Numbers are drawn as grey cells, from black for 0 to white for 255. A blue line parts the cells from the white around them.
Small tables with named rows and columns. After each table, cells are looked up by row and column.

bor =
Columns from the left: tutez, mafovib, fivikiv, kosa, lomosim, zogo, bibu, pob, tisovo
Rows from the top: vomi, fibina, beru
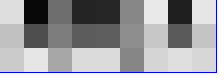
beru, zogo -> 134
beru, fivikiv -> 167
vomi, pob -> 31
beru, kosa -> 219
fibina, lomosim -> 94
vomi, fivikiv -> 110
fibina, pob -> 90
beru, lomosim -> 219
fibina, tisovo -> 196
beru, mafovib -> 230
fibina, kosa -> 92
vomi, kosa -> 36
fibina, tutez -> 193
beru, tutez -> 203
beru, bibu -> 213
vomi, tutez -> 222

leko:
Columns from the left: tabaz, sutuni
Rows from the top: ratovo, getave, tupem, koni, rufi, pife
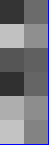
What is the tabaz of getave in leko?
193
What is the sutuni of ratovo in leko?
107
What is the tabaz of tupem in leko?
85
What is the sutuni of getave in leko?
143
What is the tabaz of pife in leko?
195
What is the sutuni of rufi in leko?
141
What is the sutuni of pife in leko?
131

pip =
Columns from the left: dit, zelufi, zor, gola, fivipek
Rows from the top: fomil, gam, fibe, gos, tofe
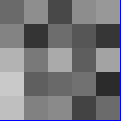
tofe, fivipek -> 107
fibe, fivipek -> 163
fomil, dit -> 106
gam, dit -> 131
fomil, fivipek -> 152
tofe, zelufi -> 129
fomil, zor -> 72
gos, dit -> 201
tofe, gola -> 67
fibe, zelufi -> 121
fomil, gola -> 141
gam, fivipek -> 54
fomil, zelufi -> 142
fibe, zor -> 170
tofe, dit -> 191
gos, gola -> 113
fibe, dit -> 179
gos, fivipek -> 43
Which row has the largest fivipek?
fibe

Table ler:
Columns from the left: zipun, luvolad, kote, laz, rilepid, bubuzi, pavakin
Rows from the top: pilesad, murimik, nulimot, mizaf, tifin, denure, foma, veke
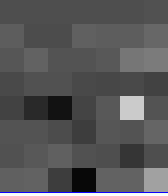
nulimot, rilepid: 88
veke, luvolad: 98
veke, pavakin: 160
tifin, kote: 19
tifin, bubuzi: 204
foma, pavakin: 77
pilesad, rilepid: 78
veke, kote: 60
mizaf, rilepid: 71
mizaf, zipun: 72
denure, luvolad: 83
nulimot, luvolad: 97
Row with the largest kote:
foma

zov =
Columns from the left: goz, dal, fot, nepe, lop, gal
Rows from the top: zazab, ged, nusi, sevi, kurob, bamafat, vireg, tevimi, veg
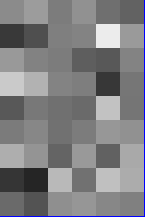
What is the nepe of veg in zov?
150
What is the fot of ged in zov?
127
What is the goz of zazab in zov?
139
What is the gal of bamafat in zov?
145
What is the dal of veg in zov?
83
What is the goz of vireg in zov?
174
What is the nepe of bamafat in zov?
124
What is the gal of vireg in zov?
169
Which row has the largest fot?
tevimi

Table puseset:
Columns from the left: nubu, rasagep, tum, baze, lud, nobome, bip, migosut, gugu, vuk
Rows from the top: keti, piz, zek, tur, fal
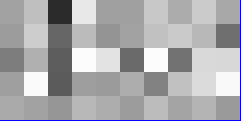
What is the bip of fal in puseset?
188
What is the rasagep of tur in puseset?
250
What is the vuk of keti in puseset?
168
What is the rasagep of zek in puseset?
176
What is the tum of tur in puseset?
91
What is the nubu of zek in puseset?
125
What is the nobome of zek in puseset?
106
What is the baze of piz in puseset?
187
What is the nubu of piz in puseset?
156
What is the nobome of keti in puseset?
160
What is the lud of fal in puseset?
173
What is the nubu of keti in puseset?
162
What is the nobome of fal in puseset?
156
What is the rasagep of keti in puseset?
191
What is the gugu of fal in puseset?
180
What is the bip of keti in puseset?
200
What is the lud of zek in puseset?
227
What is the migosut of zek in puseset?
114
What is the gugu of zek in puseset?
217

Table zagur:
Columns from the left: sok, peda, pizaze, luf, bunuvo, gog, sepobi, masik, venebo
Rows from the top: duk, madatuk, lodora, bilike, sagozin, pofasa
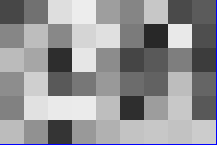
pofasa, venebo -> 204
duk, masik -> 74
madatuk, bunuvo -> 224
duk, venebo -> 91
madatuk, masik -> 233
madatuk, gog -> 123
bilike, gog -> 108
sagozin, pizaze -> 234
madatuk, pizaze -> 136
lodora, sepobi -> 89
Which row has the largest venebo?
pofasa

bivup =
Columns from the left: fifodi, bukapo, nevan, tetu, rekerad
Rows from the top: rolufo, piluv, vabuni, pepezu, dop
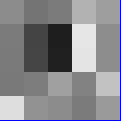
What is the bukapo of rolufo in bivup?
116
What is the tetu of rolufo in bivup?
178
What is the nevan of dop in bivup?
140
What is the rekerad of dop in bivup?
154
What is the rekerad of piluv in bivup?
141
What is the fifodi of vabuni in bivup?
122
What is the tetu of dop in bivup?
123
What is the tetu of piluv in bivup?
230
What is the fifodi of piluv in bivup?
123
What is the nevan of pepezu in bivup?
160
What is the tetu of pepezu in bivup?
130
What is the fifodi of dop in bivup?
222
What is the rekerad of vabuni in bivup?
141
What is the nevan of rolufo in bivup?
123
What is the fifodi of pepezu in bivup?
121

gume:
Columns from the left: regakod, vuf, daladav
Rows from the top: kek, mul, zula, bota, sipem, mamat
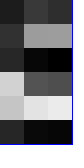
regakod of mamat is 38
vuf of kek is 57
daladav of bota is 78
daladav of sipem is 235
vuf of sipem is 227
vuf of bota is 83
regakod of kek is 28
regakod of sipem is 197
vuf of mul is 156
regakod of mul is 49
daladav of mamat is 6
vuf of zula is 7
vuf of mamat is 9
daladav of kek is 46
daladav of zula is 0
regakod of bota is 210
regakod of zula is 39
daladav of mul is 157
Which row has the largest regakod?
bota

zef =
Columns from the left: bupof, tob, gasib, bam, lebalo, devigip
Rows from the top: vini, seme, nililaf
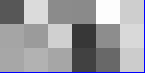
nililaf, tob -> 178
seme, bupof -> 165
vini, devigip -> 206
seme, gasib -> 208
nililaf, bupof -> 167
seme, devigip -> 217
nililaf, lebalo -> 104
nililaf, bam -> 65
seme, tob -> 155
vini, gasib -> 139
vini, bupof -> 87
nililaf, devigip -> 204
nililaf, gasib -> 166

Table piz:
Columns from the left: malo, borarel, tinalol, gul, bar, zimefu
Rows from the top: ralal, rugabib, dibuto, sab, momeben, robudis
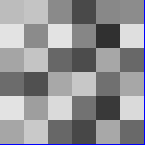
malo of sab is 108
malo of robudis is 166
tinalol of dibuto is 103
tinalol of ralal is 138
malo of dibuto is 165
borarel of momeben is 158
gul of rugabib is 134
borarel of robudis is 201
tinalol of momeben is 218
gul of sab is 199
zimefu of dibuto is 104
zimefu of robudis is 105
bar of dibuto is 167
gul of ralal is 73
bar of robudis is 168
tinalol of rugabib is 227
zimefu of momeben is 218
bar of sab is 112
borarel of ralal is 196
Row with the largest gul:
sab

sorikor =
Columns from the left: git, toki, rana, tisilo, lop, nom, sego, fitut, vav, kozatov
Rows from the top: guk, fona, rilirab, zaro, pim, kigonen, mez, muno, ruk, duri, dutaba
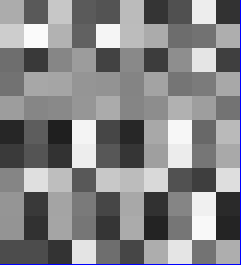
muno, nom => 188
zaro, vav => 123
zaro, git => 114
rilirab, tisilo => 156
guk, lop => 83
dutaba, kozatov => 174
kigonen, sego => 168
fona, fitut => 109
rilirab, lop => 66
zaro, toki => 167
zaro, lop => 147
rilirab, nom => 137
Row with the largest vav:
duri

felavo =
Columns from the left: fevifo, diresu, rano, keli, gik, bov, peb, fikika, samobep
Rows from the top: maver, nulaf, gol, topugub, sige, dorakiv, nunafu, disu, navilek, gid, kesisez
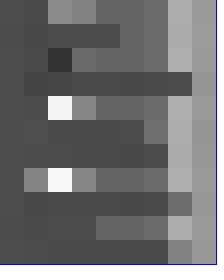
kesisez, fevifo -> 78
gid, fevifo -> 76
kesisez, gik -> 74
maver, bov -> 99
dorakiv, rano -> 73
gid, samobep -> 155
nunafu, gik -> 73
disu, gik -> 100
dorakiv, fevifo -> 78
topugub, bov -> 71

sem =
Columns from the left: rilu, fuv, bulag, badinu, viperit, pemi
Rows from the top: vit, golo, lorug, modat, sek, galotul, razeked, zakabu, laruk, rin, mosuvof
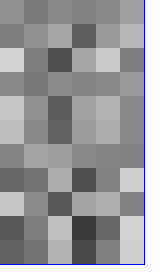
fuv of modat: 119
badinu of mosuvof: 73
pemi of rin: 212
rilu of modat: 138
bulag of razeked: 157
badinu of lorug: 165
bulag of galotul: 99
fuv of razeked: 164
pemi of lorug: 127
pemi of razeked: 130
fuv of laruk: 140
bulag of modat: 140
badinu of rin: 58
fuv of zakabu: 115

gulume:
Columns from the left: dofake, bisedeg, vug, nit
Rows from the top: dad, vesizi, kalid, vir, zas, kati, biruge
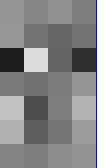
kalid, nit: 48
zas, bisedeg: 78
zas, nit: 179
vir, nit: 149
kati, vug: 117
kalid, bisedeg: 220
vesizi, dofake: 151

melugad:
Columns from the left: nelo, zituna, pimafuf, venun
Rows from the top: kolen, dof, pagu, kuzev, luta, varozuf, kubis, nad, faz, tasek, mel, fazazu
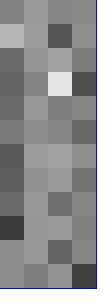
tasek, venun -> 128
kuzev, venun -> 79
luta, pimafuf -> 126
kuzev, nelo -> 100
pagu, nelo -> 106
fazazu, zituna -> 126
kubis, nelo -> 88
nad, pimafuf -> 154
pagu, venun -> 124
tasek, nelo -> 59
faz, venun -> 133
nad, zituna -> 145
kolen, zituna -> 154
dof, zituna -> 156
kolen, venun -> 138
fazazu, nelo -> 141
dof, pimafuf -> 85
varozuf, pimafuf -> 133

